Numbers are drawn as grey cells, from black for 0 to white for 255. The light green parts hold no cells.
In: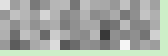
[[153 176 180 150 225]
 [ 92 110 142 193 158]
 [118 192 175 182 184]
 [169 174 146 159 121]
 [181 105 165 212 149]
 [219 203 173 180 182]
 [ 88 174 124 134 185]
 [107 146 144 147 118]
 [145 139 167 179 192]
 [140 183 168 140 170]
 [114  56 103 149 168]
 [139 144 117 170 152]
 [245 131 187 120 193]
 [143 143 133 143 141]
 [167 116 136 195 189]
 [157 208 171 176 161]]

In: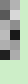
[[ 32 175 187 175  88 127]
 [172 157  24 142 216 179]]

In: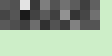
[[ 89  69  90]
 [ 78  85  82]
 [ 63  26 227]
 [109  66  56]
 [ 48  90 126]
 [ 82  64  83]
 [ 60 146 113]
 [129  52  92]
 [ 84  70  63]
 [ 84 112  96]]

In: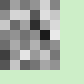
[[ 85  62 109 130 200 142  90]
 [197 147 170 146 106 213 161]
 [ 99 228 125 114 163 210 121]
 [117 153 177 142  45  87 147]
 [166 199 112  26 159 222 210]
 [146 119 143 233 217 199 132]]

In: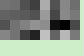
[[133  81  98 116]
 [115 114  94 111]
 [ 62 129  90  80]
 [ 34 146  81  63]
 [192 141 154 172]
 [ 99  16  70  82]
 [183   2 137 135]
 [121  72 121 110]]

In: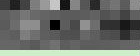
[[102  98  91  94  61]
 [102  94 108 102  33]
 [ 96 126 142 118  66]
 [ 90 111 142 105 126]
 [103  94  93 100 153]
 [112  90   0  96 197]
 [ 93  80  93  91  21]
 [ 99  79  73  91 134]
 [ 93 103 145  93  86]
 [ 93  94 110  97  41]
 [ 94  80  49  82 104]
 [ 95  77  47  90 116]
 [100  46  24  67  92]
 [102  71  41  96 141]]

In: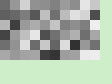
[[168 111  68 183  95 108]
 [153 146 155  63 104 151]
 [163 222 191 154 125 210]
 [165 108 230 172  87 145]
 [ 63 200  79 149 191 142]
 [ 52 100 113 196 112 129]
 [157 220 153 128 188 155]
 [161  49 176 142 224 141]
 [234 152 111 126 212 229]
 [237 113 167 238  77 199]]
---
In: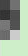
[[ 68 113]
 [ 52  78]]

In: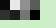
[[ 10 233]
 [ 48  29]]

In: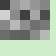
[[ 61 151]
 [208 138]]

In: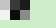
[[197  58]
 [242  13]]

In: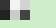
[[ 51 243]
 [ 34 203]]

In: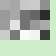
[[174 167]
 [154 168]]

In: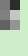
[[121  44]
 [128 197]]

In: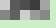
[[205  90]
 [133  97]]

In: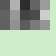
[[ 88 177]
 [ 98 151]]
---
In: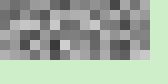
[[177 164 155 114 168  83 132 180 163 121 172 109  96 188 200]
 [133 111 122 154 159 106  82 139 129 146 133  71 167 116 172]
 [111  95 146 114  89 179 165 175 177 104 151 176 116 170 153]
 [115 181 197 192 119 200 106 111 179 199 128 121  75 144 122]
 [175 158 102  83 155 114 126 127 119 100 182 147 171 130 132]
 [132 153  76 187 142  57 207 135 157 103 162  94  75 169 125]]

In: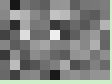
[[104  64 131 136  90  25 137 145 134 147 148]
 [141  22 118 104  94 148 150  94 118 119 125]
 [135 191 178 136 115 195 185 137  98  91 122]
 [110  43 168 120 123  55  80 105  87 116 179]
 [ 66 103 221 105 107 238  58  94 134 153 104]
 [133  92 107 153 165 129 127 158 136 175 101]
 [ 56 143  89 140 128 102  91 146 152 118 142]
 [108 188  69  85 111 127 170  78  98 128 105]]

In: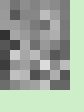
[[109 136 155 161 194 103 102]
 [151 116 142 131 148 138 122]
 [154  87 134 135 188 158 124]
 [156 156 144 123 110 180 120]
 [ 49 166 154 134 164 174 122]
 [ 86  66 171 111 153 130 102]
 [ 73 203 167 186 139  88 103]
 [ 60 145 159 126 219 139 188]
 [ 88 192 184  80 114 174  86]]

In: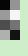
[[176  19]
 [  5 148]
 [154 245]
 [ 77 115]]

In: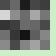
[[138  73 132 162 117]
 [ 75 104  28  70  61]
 [213 141 108 167 118]
 [ 52  62 107 103  73]
 [112  54  19  94 134]]

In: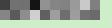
[[133  90 142 207  96 158 110 157 113 106]
 [ 64 114 113  20 146 133 130 154 201 127]]

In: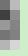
[[181 214]
 [114 187]
 [ 63 141]
 [153 132]
 [117 129]]
